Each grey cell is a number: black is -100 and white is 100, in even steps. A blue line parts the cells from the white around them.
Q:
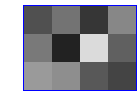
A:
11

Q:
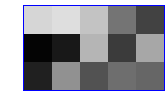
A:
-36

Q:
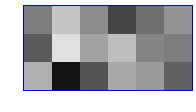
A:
32

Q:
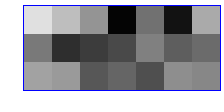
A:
-38

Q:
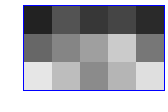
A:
9

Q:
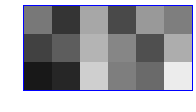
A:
-1
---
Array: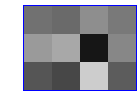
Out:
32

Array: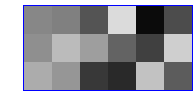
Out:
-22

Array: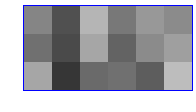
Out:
-22

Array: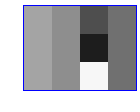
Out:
11

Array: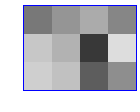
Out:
40

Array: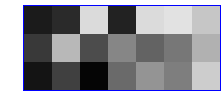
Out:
-22

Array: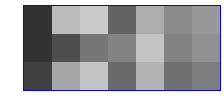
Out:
53
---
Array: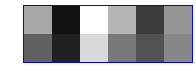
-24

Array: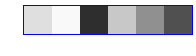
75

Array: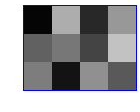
-2

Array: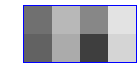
-23

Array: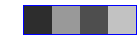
-65

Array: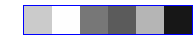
59

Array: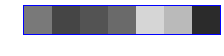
-5
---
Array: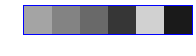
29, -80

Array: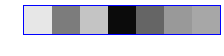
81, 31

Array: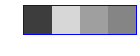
-52, 4

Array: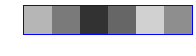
43, 11

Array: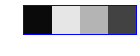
-92, -48

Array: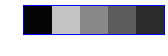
-96, -66

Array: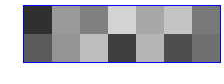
-62, -12

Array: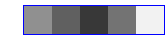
13, 90

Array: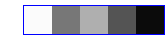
97, -91

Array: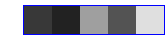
-56, 75
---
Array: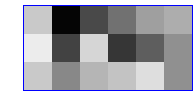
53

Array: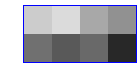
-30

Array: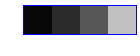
-66

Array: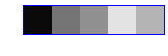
13

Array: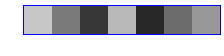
-69

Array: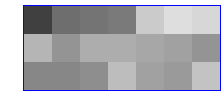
26

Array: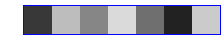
-13

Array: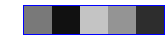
54
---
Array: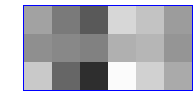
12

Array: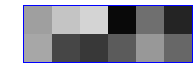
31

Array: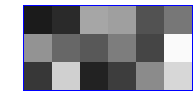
15

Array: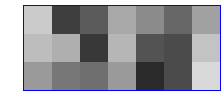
48

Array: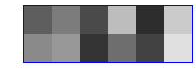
8

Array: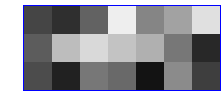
-28

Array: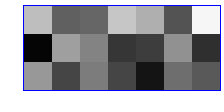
-96

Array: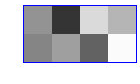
4

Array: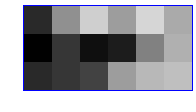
-99
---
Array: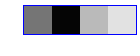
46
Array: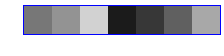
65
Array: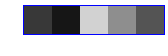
65
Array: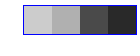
-42
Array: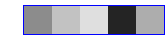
75
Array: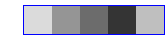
-15
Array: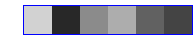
9
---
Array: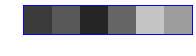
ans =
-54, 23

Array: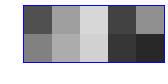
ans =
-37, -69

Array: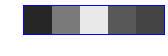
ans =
-70, -47

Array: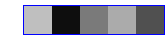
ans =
50, -37

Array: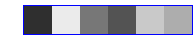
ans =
-63, 36

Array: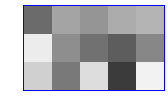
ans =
-16, 90
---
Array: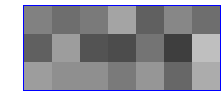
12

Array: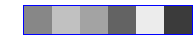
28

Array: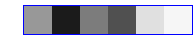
-3

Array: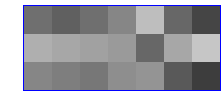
-7

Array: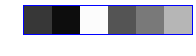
98

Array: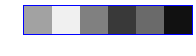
0

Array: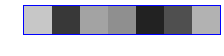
28

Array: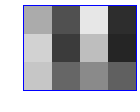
8

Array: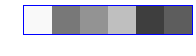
15
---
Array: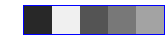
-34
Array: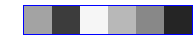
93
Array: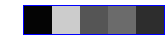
-33
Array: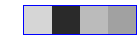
47
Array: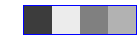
0
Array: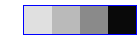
8
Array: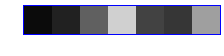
-25
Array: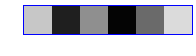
12
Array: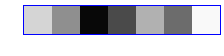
-94
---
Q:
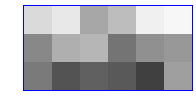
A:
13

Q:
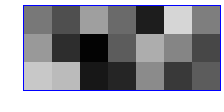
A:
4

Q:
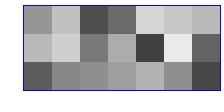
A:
84

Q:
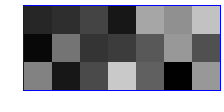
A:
19

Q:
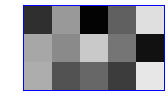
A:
-8

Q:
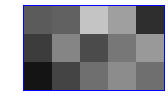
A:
-7

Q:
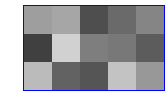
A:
-6
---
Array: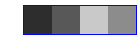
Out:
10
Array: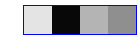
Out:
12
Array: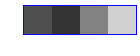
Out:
64
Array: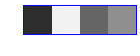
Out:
12
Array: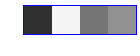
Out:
14
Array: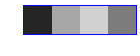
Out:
-3
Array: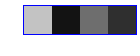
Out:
-63
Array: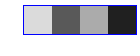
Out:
-75
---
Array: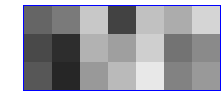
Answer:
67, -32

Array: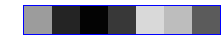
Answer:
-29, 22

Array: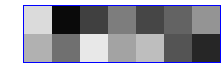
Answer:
16, 39

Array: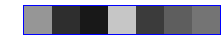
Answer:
-9, 18

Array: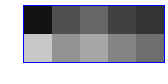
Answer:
-60, 57

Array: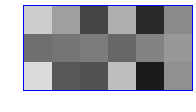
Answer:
8, 72
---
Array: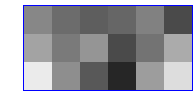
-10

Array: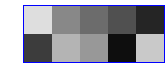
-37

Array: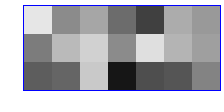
41

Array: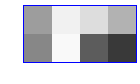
73

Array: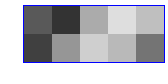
74

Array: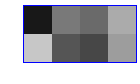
-17

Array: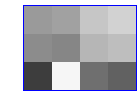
43

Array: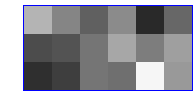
-2

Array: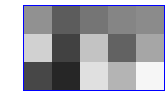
-23
